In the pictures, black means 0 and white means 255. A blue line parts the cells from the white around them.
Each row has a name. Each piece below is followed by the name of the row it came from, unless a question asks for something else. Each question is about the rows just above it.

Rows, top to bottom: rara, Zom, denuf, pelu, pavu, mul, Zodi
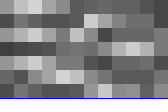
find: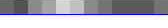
mul
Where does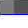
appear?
pavu
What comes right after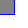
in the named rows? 110

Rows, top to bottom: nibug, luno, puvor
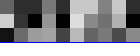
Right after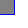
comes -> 199
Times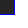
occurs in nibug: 0
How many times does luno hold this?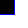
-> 3

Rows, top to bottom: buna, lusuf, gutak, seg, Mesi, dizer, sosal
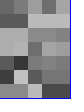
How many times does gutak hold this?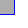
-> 2
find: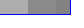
gutak
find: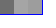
seg
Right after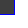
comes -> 193
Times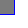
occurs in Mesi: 2
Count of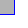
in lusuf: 0

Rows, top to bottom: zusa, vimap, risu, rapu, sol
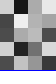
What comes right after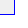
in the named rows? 179
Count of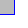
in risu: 1
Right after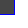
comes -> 239
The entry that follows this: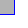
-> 164

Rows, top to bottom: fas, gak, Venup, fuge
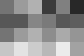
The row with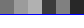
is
fas
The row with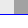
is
fuge
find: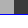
fas
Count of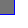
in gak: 0

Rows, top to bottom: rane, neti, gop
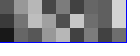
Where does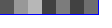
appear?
gop
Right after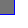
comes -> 190
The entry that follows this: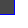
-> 124

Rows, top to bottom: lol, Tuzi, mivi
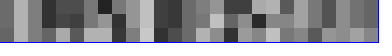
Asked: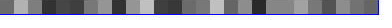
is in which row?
Tuzi
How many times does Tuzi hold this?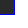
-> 1
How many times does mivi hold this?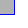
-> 4
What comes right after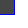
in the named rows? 63
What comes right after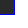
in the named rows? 134
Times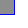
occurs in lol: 1
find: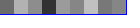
mivi

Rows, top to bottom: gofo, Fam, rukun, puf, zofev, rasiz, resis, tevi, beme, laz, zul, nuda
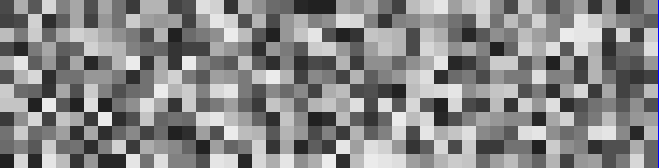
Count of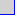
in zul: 3
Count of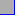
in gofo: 2
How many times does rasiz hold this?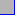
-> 4
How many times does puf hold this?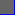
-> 3
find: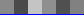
gofo
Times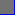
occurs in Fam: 4

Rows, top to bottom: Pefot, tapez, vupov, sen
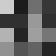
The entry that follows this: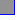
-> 85
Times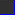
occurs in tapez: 3
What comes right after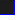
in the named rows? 111
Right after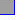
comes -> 118

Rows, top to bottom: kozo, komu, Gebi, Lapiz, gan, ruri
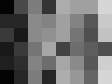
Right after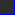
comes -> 131
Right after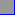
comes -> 101

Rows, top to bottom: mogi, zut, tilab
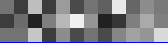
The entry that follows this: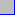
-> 60
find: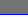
tilab
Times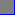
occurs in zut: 3
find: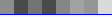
tilab
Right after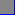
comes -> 162
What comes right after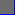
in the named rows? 33

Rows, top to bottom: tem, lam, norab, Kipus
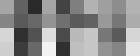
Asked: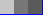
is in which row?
norab
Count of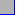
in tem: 2

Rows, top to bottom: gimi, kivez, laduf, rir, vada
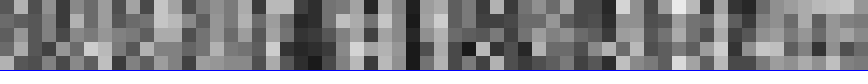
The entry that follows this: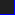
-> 157
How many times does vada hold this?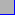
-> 3
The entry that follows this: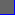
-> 115

